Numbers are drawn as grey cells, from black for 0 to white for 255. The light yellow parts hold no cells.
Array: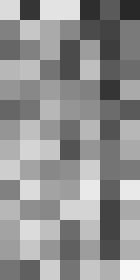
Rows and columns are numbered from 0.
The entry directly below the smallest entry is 122
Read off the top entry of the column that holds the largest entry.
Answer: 40
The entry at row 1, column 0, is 129
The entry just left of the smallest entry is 90
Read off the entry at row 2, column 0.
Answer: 102
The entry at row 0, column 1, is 53
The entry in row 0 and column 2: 227
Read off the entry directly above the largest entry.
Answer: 176
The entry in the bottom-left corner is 116
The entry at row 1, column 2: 170
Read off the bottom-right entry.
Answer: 247
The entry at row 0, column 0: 219
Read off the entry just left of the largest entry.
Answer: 176
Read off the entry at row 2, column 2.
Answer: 170
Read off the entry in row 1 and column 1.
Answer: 198
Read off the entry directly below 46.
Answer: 75

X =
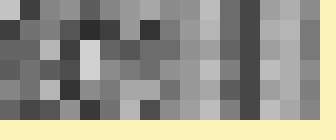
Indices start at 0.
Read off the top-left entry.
195
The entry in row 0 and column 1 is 63
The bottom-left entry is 100
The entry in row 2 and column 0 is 100
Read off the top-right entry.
139
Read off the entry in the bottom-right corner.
133
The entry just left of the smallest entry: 85
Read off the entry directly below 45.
209
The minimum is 45
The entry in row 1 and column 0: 63
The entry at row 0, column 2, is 133
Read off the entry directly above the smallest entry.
93

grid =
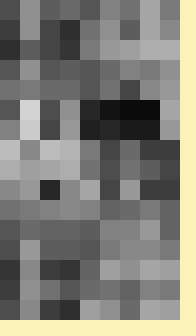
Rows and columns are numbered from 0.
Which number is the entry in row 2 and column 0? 47
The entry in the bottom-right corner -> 159
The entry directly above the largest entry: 121
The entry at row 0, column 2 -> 93
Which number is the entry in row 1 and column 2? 69
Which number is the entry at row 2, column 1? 93
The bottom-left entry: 77
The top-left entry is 77
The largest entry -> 211
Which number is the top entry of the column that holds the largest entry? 144
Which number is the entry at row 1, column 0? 61
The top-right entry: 121
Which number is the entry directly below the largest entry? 203

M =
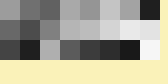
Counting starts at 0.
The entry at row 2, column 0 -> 68
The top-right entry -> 31
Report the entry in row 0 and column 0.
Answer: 156
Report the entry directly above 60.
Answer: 188
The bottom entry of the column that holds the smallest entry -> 25
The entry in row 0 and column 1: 112
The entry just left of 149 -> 169

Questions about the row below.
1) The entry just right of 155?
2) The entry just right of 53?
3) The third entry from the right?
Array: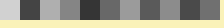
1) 90
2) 104
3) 140

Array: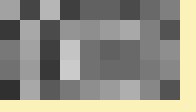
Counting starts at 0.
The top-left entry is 162
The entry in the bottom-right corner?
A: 83
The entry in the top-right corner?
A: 127
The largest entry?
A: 203
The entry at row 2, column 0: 120
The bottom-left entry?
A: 48
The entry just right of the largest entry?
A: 113
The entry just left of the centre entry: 196
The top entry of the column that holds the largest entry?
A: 63
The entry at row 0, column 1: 69
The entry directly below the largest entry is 120

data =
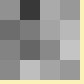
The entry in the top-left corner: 145
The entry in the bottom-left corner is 137
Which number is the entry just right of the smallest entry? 170
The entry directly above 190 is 102
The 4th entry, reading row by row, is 152

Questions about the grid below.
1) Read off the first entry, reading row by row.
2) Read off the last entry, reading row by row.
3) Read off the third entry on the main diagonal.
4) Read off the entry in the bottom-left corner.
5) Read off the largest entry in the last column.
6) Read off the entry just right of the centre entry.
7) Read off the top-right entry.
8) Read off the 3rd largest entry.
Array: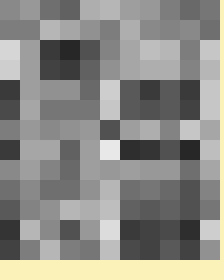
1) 137
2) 145
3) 58
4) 66
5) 206
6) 158
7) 118
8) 214
